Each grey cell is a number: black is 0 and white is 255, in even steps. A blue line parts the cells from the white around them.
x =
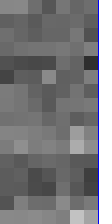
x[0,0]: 135
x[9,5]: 157
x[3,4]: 120
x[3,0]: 105
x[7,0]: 122
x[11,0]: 97
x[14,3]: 108
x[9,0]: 132
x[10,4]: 123
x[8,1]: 115
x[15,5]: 194
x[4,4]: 110
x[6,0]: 123
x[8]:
[113, 115, 117, 103, 111, 93, 102]
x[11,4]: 102
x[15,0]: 137
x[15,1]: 136
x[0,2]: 110
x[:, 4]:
[118, 103, 102, 120, 110, 96, 97, 116, 111, 110, 123, 102, 104, 111, 138, 127]
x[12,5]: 94
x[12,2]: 74
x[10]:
[124, 143, 125, 130, 123, 172, 142]
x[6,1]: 117
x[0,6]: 110
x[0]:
[135, 136, 110, 86, 118, 102, 110]
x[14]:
[83, 127, 109, 108, 138, 109, 122]
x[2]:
[111, 102, 94, 102, 102, 119, 81]
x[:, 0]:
[135, 96, 111, 105, 81, 68, 123, 122, 113, 132, 124, 97, 92, 92, 83, 137]
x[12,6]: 62

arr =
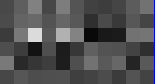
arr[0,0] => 73
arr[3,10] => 47
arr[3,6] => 96
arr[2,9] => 114
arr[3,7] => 83
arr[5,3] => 79
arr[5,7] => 76
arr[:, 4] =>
[125, 102, 177, 28, 29, 80]
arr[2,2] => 219
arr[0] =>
[73, 94, 129, 71, 125, 84, 65, 61, 69, 92, 114]
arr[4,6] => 114
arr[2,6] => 9
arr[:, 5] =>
[84, 88, 131, 55, 79, 63]
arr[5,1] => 86
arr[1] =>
[75, 100, 105, 83, 102, 88, 47, 74, 57, 87, 69]
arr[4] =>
[121, 41, 54, 62, 29, 79, 114, 89, 103, 36, 89]
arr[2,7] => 25

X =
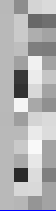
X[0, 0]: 184
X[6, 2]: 216
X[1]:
[185, 202, 104, 111]
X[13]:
[185, 215, 217, 163]
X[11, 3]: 163
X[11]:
[185, 169, 231, 163]
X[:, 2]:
[212, 104, 174, 126, 241, 235, 216, 168, 212, 234, 249, 231, 220, 217, 149]
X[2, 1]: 202
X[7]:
[185, 245, 168, 144]
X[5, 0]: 185
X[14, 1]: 182
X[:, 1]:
[141, 202, 202, 190, 160, 56, 49, 245, 158, 185, 201, 169, 42, 215, 182]
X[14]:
[185, 182, 149, 163]
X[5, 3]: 197

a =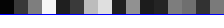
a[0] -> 4
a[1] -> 56
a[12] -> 125
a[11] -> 36
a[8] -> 32
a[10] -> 28

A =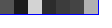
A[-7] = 83
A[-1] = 177
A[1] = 27

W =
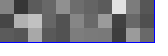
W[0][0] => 132
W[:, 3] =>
[104, 102, 89]
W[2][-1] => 105
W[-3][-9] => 91
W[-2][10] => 79
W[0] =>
[132, 54, 91, 104, 144, 109, 100, 91, 225, 124, 86]
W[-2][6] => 105
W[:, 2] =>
[91, 193, 168]
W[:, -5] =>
[100, 105, 122]

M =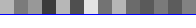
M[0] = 183
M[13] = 130
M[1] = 123
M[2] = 152
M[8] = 182
